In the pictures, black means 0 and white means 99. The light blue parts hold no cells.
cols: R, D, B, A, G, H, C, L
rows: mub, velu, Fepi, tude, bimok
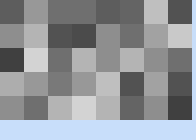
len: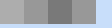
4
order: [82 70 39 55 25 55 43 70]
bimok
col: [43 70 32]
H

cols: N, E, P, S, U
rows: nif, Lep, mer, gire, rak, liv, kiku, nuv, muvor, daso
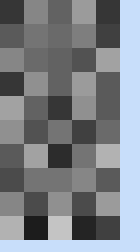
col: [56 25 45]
S
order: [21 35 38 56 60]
gire
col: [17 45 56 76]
P

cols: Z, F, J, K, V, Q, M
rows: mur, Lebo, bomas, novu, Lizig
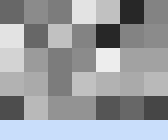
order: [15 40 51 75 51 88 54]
Lebo
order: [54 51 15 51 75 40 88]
Lebo

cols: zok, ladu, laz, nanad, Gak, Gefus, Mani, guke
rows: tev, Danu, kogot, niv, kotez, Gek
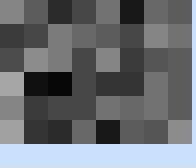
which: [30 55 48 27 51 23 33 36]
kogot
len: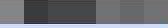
7
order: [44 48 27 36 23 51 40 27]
Danu
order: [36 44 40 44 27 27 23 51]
kotez
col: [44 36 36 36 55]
guke
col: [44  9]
Gak

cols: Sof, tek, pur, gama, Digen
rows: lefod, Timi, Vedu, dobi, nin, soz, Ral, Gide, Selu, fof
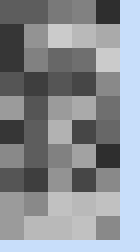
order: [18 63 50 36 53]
Ral
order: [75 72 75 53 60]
Selu
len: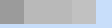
4
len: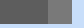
3
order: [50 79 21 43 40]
Vedu
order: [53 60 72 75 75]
Selu

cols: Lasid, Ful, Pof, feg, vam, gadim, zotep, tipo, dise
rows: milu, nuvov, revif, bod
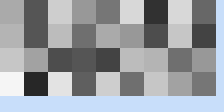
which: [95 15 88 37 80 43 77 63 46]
bod
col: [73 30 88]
Pof
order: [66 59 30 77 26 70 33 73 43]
nuvov
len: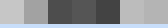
7
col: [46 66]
vam
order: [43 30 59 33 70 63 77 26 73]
revif

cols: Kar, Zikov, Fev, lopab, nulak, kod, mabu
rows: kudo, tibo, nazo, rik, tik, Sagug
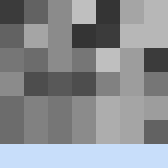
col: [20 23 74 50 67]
nulak
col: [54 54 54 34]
Fev
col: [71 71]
mabu
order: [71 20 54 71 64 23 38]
tibo
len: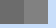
2

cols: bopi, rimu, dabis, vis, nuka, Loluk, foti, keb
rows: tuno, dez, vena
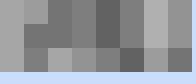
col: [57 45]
keb
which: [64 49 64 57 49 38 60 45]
vena
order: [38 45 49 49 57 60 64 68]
tuno
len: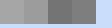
4

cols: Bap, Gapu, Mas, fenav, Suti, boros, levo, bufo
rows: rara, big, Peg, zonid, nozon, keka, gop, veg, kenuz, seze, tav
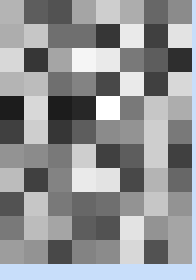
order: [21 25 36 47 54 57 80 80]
keka
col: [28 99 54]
Suti
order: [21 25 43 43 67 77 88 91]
big
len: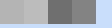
4

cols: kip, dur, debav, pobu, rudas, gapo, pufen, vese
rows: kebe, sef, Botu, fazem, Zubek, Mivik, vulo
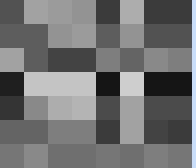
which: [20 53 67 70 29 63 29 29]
Zubek
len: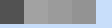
4
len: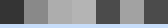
7
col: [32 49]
vese

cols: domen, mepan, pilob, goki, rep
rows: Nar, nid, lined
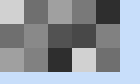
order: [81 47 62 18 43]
Nar
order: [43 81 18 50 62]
lined
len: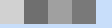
4
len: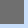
1
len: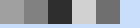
5
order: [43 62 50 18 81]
lined
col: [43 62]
domen

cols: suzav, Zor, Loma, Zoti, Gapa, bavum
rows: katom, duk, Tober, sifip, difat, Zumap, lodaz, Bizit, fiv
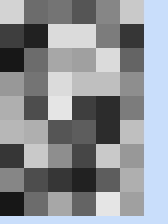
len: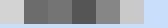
6
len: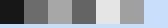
6
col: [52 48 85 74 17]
Gapa
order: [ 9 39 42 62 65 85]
Tober
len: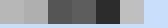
6

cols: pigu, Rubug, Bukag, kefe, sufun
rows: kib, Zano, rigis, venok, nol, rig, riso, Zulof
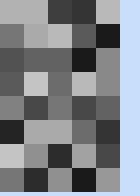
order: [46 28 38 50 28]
nol
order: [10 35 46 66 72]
Zano
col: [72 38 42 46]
Bukag
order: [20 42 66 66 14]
rig
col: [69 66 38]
Rubug
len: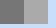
2

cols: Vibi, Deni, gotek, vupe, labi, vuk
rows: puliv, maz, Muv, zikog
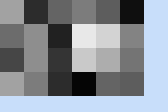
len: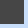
1
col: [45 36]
vuk
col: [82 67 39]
labi
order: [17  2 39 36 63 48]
zikog

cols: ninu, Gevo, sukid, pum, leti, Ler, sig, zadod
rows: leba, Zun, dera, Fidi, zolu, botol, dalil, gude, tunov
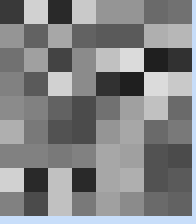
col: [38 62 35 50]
Gevo
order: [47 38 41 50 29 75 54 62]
tunov
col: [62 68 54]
Ler

